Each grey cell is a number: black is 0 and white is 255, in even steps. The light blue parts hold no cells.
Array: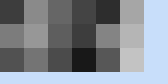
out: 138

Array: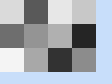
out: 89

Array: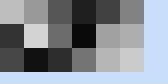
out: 153

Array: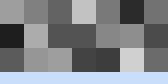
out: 128

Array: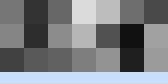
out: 51

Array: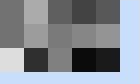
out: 171

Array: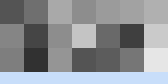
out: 111

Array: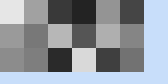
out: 161

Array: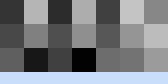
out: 181

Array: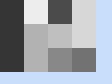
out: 237
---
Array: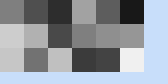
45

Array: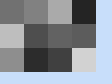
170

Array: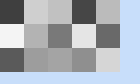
193

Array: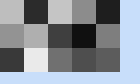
197

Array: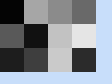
139

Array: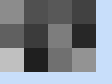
88

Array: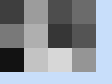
77

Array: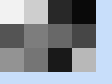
40

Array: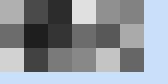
45
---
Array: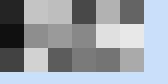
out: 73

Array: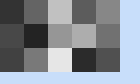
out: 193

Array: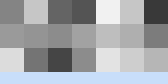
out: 241

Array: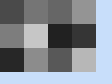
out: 117

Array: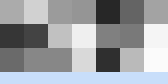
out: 39

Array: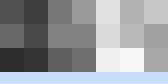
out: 226

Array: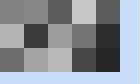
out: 93

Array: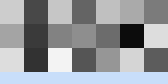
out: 192
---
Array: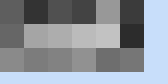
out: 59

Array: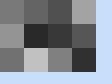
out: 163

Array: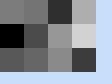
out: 174

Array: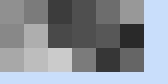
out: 152

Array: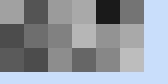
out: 116

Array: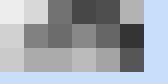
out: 179
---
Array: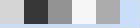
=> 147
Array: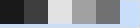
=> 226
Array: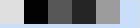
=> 87
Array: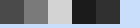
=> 211
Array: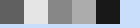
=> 135
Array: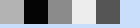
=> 139
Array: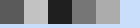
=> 31
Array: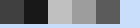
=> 192
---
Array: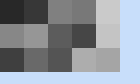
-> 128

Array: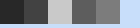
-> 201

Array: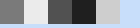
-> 81

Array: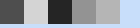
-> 37

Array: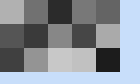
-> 43

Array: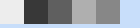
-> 95
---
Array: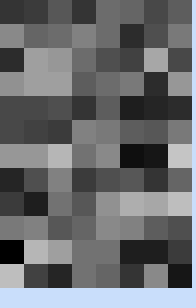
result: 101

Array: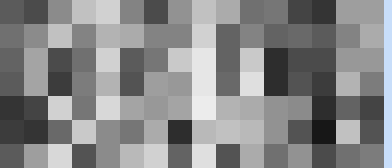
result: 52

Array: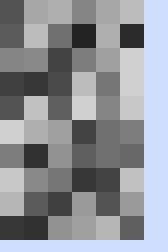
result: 132

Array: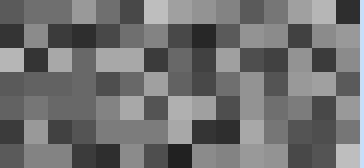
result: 160

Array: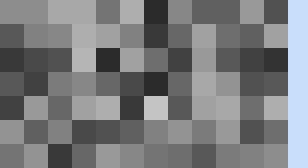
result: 96

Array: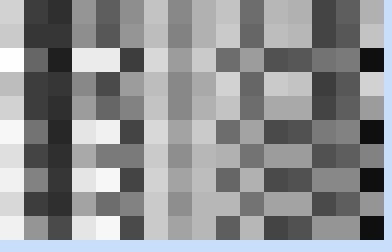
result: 68

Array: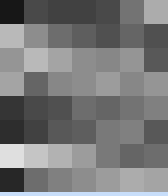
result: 73
